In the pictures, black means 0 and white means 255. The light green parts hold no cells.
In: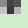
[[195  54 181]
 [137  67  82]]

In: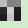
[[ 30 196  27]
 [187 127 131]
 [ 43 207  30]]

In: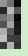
[[ 56 178  51]
 [147 111  12]
 [ 37 184  87]
 [114 138   9]
 [ 83 161  23]
 [174  85  29]
 [192  64  60]]

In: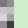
[[144  61]
 [121 144]
 [199 192]
 [214 161]]

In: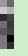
[[122  46]
 [153 104]
 [203 179]
 [ 42  68]
 [112  58]
 [ 87  67]
 [121   8]]

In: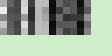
[[154 100  75 191  63 189 186  18 112  64  78  25 129]
 [173  98  71 208  65 190 187  13 103  77  86  16 118]
 [235  78  71 218  43 185 154  14  58 106  86  30  91]
 [136  87  83 154  46 185 165  32 107  48  57  55 146]
 [195  92  68 219  62 190 182  11  88  90  91  13 105]]

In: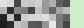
[[ 29  44 195 182  89  86 147 232 120  70]
 [225 215  70 201 198 207 152 175  94  77]
 [180  45 135 123  67 192 153 103 164 187]
 [ 38 194  39 205 215 215 224 193 120  97]]
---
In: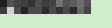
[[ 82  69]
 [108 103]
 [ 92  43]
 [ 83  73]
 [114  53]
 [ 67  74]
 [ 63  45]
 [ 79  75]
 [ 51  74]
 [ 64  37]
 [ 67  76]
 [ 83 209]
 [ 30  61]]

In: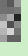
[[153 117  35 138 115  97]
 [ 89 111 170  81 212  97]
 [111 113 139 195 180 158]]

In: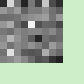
[[ 46  95 150  72 109 106 128 105  34]
 [ 75 113 116  99 136 100 155 125  51]
 [197 143 158 102 122 112 103 173  88]
 [ 61 123 150  81 134  37 128  89  79]
 [120 125 143 243 134  93 146  84 107]
 [ 35  98 135  73 125 125 126  91 135]
 [115 153 116 107 137 147 137 134 155]
 [215 131 111 171 109 181 115 224 137]
 [ 44 151 109 151 120 137 150 114 129]]

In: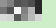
[[ 40  39 213]
 [ 77 181 185]
 [ 90 129 140]
 [ 82 246  89]
 [127  80 211]
 [146 115 216]]

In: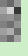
[[153  55 123 148 110 161]
 [104 211 147 112 174 107]
 [125 165 142 129 159 136]]

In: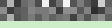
[[ 97 117  95]
 [207  67 143]
 [ 60  46 123]
 [ 88 130  85]
 [124  88 123]
 [ 84 141  66]
 [244 141 120]
 [113  60 113]
 [ 68 141  98]
 [240 121 122]
 [ 76 122  93]
 [121 132 122]
 [106  97  98]
 [ 58  89  82]
 [180  62 174]
 [ 81 141  97]]

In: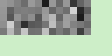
[[127  92 123 106 131]
 [100  41  28 121  63]
 [ 54 210 148 130 145]
 [151 110 157 159 103]
 [104 126 102 125 121]
 [152 102 183 190  96]
 [ 29 152 157 117 191]
 [135 120  87  93 114]
 [154 124 142  88 112]
 [109 127 122  47 197]
 [129 124 147 118 125]
 [146  97  86 205 184]
 [154 151 149 143 121]]

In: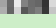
[[217 197]
 [ 51  55]
 [102 125]
 [108 110]
 [130  87]
 [234 211]
 [104 100]
 [163 174]]

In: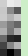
[[228  87 202 102 175  32 180  54]
 [235 138 179 124 119  40 134   1]
 [206 199 202 155 176 106  68  43]]
